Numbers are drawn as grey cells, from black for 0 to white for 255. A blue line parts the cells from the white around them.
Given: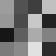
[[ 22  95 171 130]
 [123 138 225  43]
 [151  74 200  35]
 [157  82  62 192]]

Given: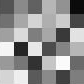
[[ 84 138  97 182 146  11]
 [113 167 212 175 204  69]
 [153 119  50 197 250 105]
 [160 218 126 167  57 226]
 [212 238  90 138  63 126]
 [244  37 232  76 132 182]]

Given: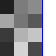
[[ 31 124 139]
 [ 45 212  73]
 [ 58 178 197]
 [166 118  88]]

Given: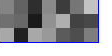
[[112 104  26 145 175  66  72]
 [132  98  46 138  60 118 194]
 [168  33 168 153  91  78 126]]

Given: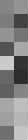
[[ 83 168]
 [ 96 132]
 [103  45]
 [111 196]
 [124  67]
 [132 147]
 [147 117]
 [160 181]
 [168 189]
 [203  52]]

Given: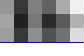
[[150  55 127  98 171 240]
 [157  55 142  82 113 220]
 [164  33 119  41  90 177]]

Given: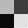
[[ 10 226]
 [186  60]]

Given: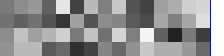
[[113  97 113  83  54 160  83 140 133  90  75 167 127 167 222]
 [121 140 152  97 230  67 186 127 200  83  67 160 173 207 214]
 [140 194 160 180 207 121 194 113 214 127 244  97  34 121  61]
 [146 186 186  90 105  48  67 133 105 146 200 173 173 152 105]]

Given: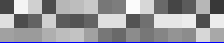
[[ 69 244 208  77 183 189 201 119 125 251 215 105  69  91 183  56]
 [161 155 155 175 189 195 161 119 105 140 119 133 148 140 215 168]
 [223  77  99 208  91  83  99 223 223  83 112 230 230 236  77 236]]
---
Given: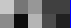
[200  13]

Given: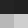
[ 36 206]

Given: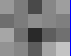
[153 124  41 165]

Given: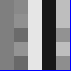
[127 144 230  23 142]

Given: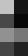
[195   8]

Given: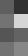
[ 95 213]

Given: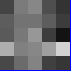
[ 68 115 151 160  54]

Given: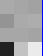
[170 170 164]
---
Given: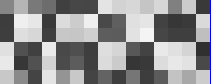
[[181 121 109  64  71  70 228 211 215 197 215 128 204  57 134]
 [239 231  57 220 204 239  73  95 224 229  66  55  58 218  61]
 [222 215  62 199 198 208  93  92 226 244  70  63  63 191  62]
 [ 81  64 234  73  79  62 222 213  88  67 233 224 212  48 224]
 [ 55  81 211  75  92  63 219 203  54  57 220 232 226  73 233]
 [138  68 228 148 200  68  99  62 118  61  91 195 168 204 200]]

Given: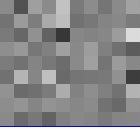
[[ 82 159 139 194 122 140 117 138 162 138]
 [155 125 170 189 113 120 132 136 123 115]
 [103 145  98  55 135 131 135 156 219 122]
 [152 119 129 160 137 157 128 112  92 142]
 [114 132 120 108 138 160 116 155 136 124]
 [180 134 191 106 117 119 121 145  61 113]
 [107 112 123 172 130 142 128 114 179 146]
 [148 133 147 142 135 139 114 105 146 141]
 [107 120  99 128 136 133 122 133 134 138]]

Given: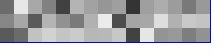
[[231 168 129  65 180 162 150 159  52 159 173 156 121 153 108]
 [167  90 180 145 122 177 235  77 165 167 222 177 201 195 135]
 [107 194 210 196 203 183 184 199  66 230 148 153 126 146  90]]

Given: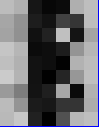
[[176  22   7  11 175 190 188]
 [146  29  18  65  53 189 166]
 [145  17  34 192  20 164 163]
 [182  11  14  29 148 182 197]
 [177  18  14   2 178 188 191]
 [179  18   1  37 151 191 203]
 [125  19  31 167  10 177 154]
 [148  27  23  52  52 172 187]
 [199  33   2  81 183 190 185]]

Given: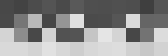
[[ 67  76  84  74  89  79  78  80  78  63  85  72]
 [118 185  70 149 224  75  76  86 218 101 102  73]
 [141  72 210  82  84 197 229 212  71 115 220 212]
 [217 211 225 215 206 215 219 221 208 199 210 217]]

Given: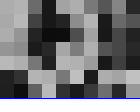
[[179 107  24 163 174 121  86 133  40 173]
 [184  66  24  35 141 179  26 105  84 169]
 [149  35  12  13  78 162  24  71  34 173]
 [140  27  40 166 125 176  83  71  40 149]
 [175 119  32 181 177 156  24  63  28 185]
 [ 50 180 174 120 191  27 173 164 193  32]
 [ 14  97 185  49  26  58 110  39 152  31]]
